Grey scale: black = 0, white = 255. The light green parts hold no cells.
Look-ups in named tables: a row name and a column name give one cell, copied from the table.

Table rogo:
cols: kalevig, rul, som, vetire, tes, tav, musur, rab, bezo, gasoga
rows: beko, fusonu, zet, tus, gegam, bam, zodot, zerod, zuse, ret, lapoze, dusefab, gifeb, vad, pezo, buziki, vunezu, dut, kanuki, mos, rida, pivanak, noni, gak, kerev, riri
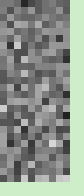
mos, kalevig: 161
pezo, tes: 143
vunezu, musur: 151
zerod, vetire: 78
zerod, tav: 113
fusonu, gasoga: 89
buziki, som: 110
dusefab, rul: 98
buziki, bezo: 97
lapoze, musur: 101
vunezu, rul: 82
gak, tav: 92
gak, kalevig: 117
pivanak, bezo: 104
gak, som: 61
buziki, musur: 170
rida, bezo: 165
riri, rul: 132
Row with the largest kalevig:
buziki

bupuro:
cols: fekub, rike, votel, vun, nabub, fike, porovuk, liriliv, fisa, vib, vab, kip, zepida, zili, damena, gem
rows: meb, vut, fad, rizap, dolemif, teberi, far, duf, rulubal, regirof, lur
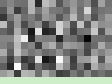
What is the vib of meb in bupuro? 130
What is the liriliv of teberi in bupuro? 127
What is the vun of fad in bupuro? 111
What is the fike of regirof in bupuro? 113
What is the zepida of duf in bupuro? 71
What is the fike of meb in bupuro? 41
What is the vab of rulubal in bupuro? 61
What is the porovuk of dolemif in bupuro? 35
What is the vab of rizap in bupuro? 79
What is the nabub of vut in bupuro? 180
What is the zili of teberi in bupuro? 113
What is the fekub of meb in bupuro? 115
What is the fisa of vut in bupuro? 117
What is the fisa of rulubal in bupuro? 250
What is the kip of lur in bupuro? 93
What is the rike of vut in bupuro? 146
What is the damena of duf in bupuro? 130
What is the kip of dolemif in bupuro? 113
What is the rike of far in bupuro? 109
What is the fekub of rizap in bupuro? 189

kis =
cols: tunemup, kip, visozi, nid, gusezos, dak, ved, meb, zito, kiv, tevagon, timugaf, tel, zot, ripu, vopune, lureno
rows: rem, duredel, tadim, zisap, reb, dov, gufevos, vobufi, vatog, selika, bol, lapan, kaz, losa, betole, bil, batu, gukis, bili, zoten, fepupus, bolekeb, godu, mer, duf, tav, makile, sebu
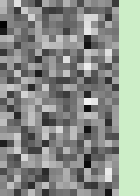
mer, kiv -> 115
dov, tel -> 35
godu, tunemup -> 139
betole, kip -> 154
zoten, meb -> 96
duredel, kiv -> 101
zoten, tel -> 82

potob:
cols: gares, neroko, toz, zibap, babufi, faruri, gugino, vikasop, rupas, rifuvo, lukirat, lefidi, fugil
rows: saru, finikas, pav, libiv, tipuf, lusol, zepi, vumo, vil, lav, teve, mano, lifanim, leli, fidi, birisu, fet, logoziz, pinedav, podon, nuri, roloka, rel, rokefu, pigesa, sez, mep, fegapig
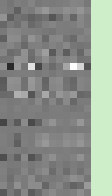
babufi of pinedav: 123
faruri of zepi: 128
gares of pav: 147
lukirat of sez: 143
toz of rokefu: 122
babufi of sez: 138
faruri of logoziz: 98
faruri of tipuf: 124
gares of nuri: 126
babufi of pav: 98
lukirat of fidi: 104
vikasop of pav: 86
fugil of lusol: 127
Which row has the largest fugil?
mep

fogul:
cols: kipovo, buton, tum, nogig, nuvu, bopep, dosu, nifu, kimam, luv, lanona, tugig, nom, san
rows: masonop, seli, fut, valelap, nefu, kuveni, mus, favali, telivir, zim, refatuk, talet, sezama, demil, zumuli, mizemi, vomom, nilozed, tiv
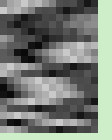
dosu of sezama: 201
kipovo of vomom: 164
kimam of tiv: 22
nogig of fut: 22
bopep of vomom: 154
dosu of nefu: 49
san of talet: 51
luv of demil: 183
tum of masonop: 176
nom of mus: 170
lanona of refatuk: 70
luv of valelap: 107
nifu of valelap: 85
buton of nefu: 74
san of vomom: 49
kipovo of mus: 117
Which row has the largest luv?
favali

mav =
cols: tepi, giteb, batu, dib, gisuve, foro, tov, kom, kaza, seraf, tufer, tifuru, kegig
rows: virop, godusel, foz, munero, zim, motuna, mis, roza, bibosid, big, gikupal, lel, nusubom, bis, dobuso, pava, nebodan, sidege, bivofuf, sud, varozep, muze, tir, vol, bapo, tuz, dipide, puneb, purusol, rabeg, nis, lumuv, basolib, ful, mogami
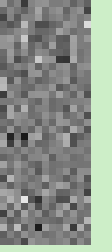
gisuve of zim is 124
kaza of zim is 160
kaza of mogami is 130
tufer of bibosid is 171
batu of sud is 115
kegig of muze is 115
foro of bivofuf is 146
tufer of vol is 118
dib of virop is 58
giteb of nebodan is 166
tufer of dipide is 99
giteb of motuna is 157
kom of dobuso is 106
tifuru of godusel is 145
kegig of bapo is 140
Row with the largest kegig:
munero

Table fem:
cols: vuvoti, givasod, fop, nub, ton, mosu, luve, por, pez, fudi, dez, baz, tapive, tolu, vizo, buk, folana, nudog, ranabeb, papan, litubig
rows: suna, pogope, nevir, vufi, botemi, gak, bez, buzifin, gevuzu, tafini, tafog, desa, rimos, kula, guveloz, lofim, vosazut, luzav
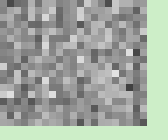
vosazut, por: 161
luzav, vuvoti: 166
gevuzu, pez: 122
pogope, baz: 206
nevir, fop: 128
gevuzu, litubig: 115
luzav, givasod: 163
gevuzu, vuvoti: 125
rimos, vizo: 154
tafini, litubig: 176
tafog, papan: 124
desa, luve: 218
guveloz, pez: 115
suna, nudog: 177
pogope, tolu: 160
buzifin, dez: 141
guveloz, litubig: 148
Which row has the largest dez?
gak

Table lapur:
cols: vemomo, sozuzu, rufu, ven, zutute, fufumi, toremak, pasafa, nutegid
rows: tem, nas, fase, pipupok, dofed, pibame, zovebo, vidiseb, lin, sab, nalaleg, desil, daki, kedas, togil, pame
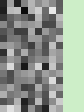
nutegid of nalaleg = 162
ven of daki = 65
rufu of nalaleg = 137
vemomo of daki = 131
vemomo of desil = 97
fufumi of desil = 88
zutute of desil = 142
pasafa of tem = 139
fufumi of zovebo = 140
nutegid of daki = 164
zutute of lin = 115
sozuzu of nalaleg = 77
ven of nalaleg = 152
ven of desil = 131
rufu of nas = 192
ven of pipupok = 142
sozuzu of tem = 160
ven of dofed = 63
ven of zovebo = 98

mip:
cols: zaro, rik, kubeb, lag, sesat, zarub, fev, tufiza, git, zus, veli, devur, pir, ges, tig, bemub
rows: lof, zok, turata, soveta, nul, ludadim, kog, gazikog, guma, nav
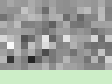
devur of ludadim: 163
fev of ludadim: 229
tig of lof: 169
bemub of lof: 142
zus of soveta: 170
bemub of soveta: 163
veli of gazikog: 115
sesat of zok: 173

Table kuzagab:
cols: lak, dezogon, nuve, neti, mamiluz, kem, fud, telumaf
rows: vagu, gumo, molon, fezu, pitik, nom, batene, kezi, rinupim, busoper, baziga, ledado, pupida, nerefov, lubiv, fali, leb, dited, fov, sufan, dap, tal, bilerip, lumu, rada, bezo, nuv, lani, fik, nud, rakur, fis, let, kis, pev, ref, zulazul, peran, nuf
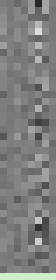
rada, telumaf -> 132
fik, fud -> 91
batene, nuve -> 120
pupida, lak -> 131
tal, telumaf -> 118
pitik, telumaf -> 119
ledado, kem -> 150
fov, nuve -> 129
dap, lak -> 131
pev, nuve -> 111
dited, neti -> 128
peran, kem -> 127

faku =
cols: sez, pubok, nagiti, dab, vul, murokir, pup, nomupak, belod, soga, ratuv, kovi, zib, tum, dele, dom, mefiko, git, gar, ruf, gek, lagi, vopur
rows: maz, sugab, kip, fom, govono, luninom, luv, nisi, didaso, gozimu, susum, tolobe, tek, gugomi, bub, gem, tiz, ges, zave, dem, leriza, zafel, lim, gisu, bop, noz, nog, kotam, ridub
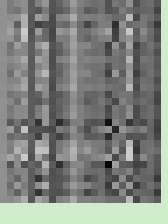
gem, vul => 93
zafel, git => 85
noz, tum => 90
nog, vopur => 94
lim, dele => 138
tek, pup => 145
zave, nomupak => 72
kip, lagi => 111
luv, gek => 97
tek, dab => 168
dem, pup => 144
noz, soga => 93
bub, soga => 108
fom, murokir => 66
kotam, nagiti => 97
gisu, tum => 89
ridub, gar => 185

